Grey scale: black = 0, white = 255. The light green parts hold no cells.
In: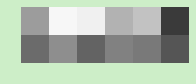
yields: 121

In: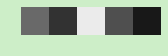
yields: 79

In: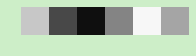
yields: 247

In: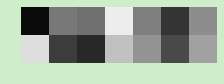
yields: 73

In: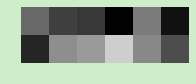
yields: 136

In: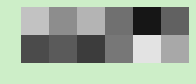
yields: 227
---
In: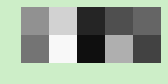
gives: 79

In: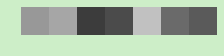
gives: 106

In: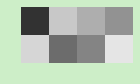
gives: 174

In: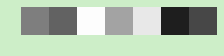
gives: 30

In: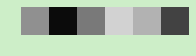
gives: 178

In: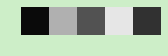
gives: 230

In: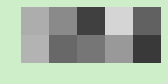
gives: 213
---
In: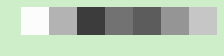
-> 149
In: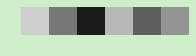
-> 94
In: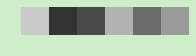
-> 107
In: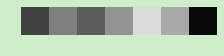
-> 169
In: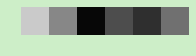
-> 47
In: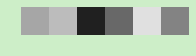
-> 224
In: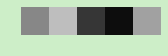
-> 13
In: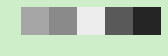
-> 89
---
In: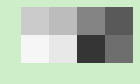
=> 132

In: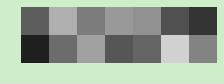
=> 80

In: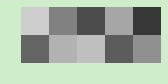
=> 166

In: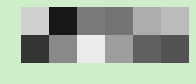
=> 173

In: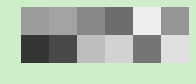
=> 238

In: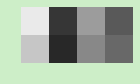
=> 156

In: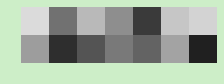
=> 198

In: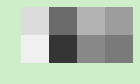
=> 179
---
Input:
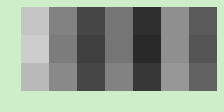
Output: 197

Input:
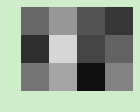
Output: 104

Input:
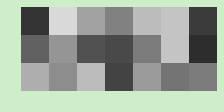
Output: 51

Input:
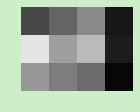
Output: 71

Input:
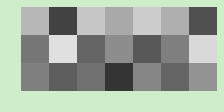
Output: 183

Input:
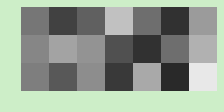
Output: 118

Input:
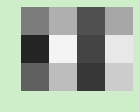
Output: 124

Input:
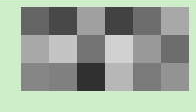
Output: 101
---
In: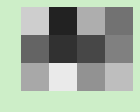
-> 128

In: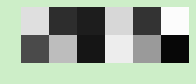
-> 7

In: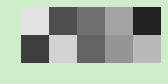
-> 185

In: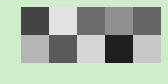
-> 200

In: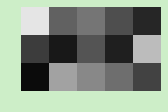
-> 188

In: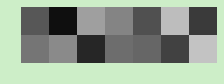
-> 195

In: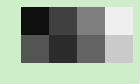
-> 202

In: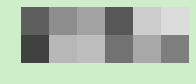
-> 126

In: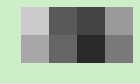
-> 121

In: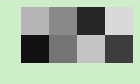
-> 61
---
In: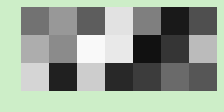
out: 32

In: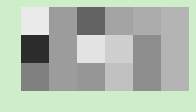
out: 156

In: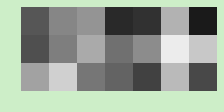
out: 208

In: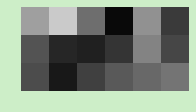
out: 24

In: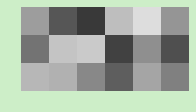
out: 177

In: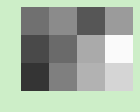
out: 127
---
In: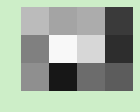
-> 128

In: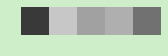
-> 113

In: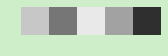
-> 47

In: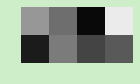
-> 27

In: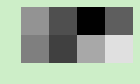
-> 127

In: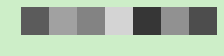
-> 54
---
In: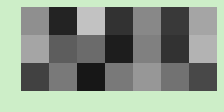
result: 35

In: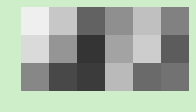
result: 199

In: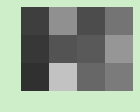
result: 144

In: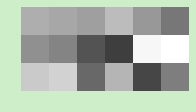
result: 167

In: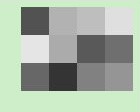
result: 178

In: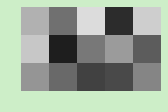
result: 112

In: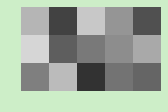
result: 66
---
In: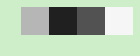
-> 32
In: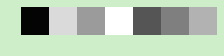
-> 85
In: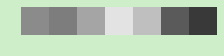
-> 191
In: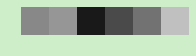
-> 74
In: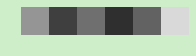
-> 47
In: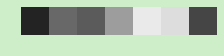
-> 234
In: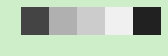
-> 204
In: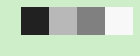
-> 184
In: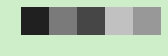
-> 70
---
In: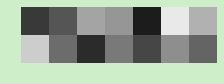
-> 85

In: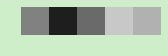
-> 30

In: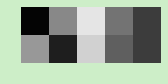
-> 136

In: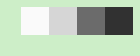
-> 214

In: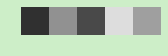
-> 145

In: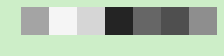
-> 245
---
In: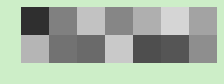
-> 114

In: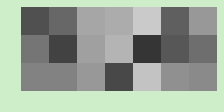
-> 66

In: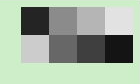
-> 103

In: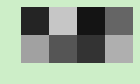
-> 85

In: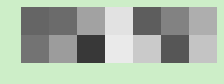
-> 156

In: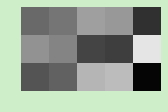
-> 132

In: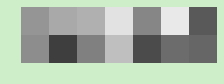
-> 62
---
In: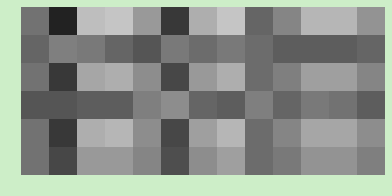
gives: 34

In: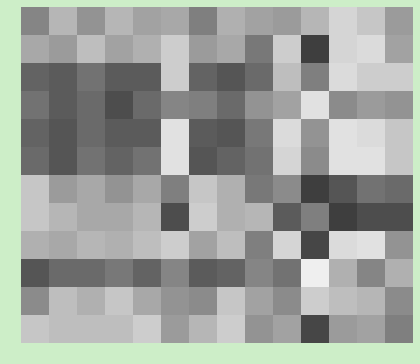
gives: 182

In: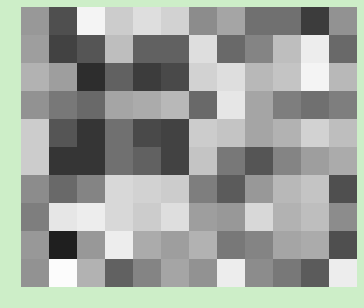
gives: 79

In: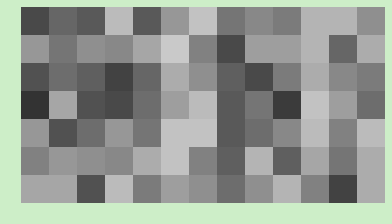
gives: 102

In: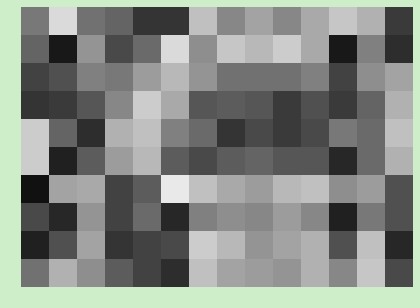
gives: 218
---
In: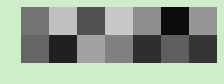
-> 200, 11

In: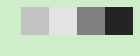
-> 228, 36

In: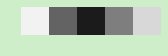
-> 242, 27

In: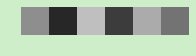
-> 191, 39

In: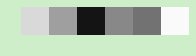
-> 250, 20

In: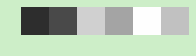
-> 254, 45
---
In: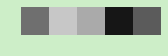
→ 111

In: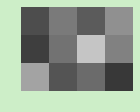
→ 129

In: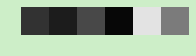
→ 28

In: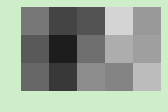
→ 103

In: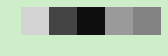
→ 212

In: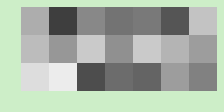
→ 77
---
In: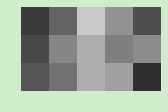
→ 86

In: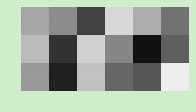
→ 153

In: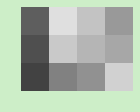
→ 66

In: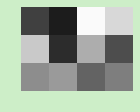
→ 141

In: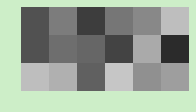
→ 190

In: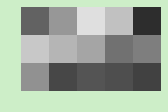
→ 145

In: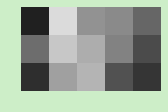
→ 46

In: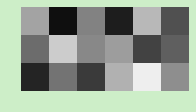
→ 36

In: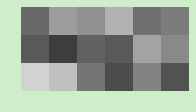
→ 210
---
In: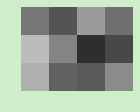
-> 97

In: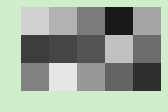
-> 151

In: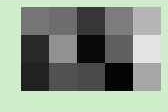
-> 74

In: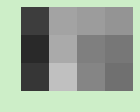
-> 192

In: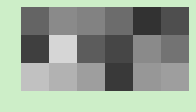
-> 57

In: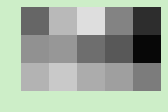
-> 172

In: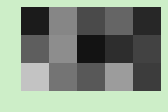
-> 88
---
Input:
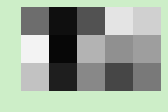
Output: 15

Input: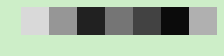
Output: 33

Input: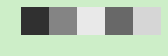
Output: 104

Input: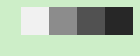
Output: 81

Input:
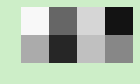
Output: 38

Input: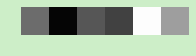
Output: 65
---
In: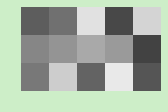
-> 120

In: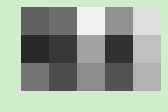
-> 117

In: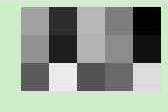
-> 91

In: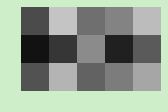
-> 82

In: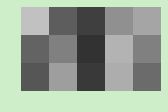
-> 86

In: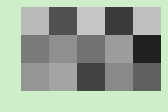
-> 149

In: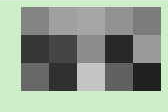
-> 104

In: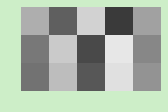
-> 114

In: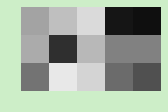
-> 115
